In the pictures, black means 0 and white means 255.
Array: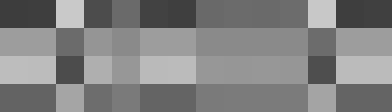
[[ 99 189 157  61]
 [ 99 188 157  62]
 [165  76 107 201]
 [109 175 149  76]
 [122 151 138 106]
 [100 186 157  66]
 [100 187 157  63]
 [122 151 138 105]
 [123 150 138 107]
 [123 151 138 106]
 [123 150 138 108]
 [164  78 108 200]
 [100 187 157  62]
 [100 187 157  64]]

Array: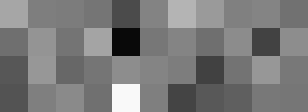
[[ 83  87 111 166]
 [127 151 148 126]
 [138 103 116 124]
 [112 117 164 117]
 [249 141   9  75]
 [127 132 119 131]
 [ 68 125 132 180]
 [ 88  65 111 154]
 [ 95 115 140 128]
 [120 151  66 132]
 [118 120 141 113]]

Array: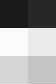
[[213 251  26]
 [197 235  39]]

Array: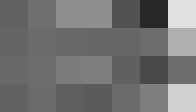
[[ 98 105 100  97]
 [107 108 107 112]
 [ 95 124 104 142]
 [ 91 125 103 143]
 [106  96 103  81]
 [126  73 108  40]
 [209 110 176 224]]

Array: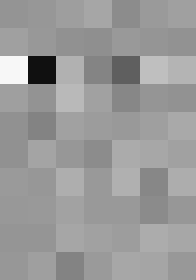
[[151 149 152 154 145 145 159 247 160 148]
 [159 149 153 151 164 131 147  16 152 151]
 [131 166 162 174 151 161 185 177 145 158]
 [154 161 153 153 140 156 161 132 143 166]
 [167 157 153 176 171 153 135  95 153 140]
 [165 172 139 135 167 159 149 191 149 154]
 [152 167 151 173 161 169 146 180 146 160]]

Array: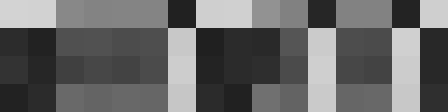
[[ 34  51  44 211]
 [ 43  38  34 210]
 [105  64  80 136]
 [100  71  81 131]
 [104  67  76 132]
 [102  75  78 132]
 [198 205 200  33]
 [ 43  35  32 207]
 [ 33  43  43 208]
 [112  46  41 146]
 [ 99  75  85 129]
 [202 207 203  38]
 [102  71  77 130]
 [104  67  75 130]
 [200 204 208  35]
 [ 47  40  40 207]]
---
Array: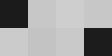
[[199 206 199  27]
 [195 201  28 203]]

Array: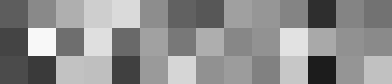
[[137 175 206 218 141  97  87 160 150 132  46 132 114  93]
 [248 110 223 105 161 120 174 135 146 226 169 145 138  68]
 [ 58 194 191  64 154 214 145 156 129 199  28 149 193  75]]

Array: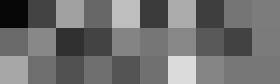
[[ 67 161 103 190  59 172  62 117 124   7]
 [136  48  67 132 118 135  89  66 123 105]
 [110  80 111  84 112 219 133 119 119 167]]

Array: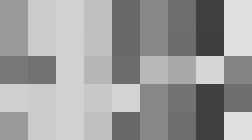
[[204 209 191 104 135 110  64 224 154]
 [204 209 192 104 135 109  63 223 154]
 [114 209 182 108 184 168 214 132 120]
 [204 209 200 211 135 115  64 111 207]
 [204 209 191 104 135 110  64 223 154]]

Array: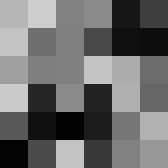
[[205 129 138  22  63 182]
 [111 128  73  16  13 195]
 [127 128 196 172 108 159]
 [ 37 137  35 175 102 202]
 [ 17   3  28 119 177  89]
 [ 75 195  56 129 152   4]]

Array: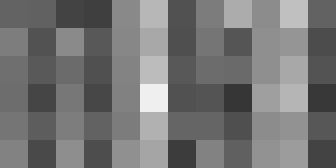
[[ 97  67  63 137 183  81 124 172 140 192  98  99]
 [ 82 138  88 135 168  79 117  85 143 149  76 125]
 [ 89 107  80 131 188  88 108 106 143 168  83 111]
 [ 69 119  71 129 239  81  84  54 159 181  56 109]
 [ 93 125  98 124 177 101 101  79 140 146  87 117]
 [ 73 142  77 144 165  60 130  96 146 156  67 130]]

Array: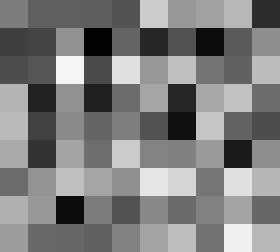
[[ 96  96  95  83 203 152 161 183  45 125]
 [ 69 145   2 100  39  82  12  91 142  63]
 [ 86 245  75 224 151 192 116  97 188  77]
 [ 34 145  32 108 165  38 167 193 108 180]
 [ 66 138 101 127  83  16 197  99  77 186]
 [ 51 163 110 203 131 128 153  26 142 169]
 [147 191 165 144 229 213 118 224 182 108]
 [152  12 124  82 136 107 129 164 103 176]
 [105 103  96 130 163 189 115 240 184 156]]

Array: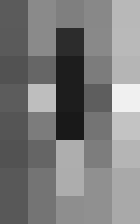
[[138 127 136 184  91]
 [138  44 137 185  90]
 [102  29 124 181  82]
 [190  29  94 240  92]
 [124  25 116 195  85]
 [101 174 125 181  82]
 [116 173 144 169  88]
 [116 142 144 169  88]]

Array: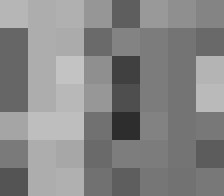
[[173 176 150  94 153 143 132 182]
 [173 171 106 131 124 116 105 102]
 [173 195 143  64 124 116 180 102]
 [173 184 151  78 124 116 186 102]
 [190 190 113  45 130 116 120 165]
 [173 167 106 125 124 116  92 122]
 [173 176 113  94 118 114 120  84]]
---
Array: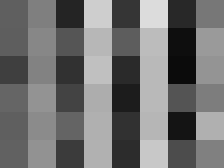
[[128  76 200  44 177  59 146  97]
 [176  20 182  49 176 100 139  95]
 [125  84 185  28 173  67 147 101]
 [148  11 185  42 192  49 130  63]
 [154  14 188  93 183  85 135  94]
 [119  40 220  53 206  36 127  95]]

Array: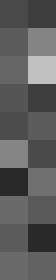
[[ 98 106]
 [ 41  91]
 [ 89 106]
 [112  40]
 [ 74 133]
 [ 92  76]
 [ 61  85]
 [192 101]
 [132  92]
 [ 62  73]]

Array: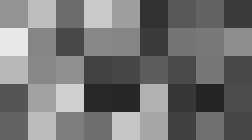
[[ 71 112  65 166 197 111 126 187  99]
 [ 76  36  55 177  39  40 208 162  85]
 [ 73 119  74  93  71  66 144 135 184]
 [141 121 117  59 133 136  73 133 232]
 [ 59  99  88  50 158 201 108 190 147]]

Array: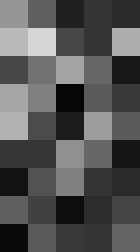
[[100  53  56  89   9]
 [ 68  45  14  65  94]
 [ 42  52 129  82  18]
 [ 22 103 144  54  55]
 [ 90 156  28  75 178]
 [ 58  91   6 127 165]
 [ 23 102 163 113  71]
 [174  52  71 214 185]
 [ 42  52  31  95 150]]

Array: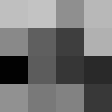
[[ 56 130 121 145]
 [ 41  54  92   2]
 [177  62  95 137]
 [184 143 195 191]]

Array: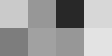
[[227 151 161 125]
 [215  40 151 202]]

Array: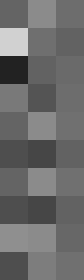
[[112 125  78]
 [103 139 143]
 [ 98  70  78]
 [112 139 100]
 [ 98  70  78]
 [112 139 100]
 [109  84 121]
 [106  98  34]
 [ 98 111 209]
 [109 139 100]]

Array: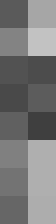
[[173 102]
 [175 115]
 [175 128]
 [ 63  96]
 [ 92  73]
 [ 76  82]
 [194 131]
 [166  90]]

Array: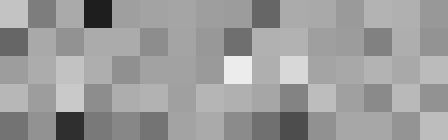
[[189 148 167 167 145  77 112 139 170 163 116 135 121  47 146 115]
 [146 185 138 160 189 131 166 176 181 160 178 173 141 201 157 183]
 [187 169 179 168 164 216 175 236 154 162 162 144 174 194 172 157]
 [147 174 129 156 159 178 177 111 152 164 141 171 171 146 169 102]
 [152 176 179 154 169 171 102 156 158 165 163 159  30 170 125 195]]
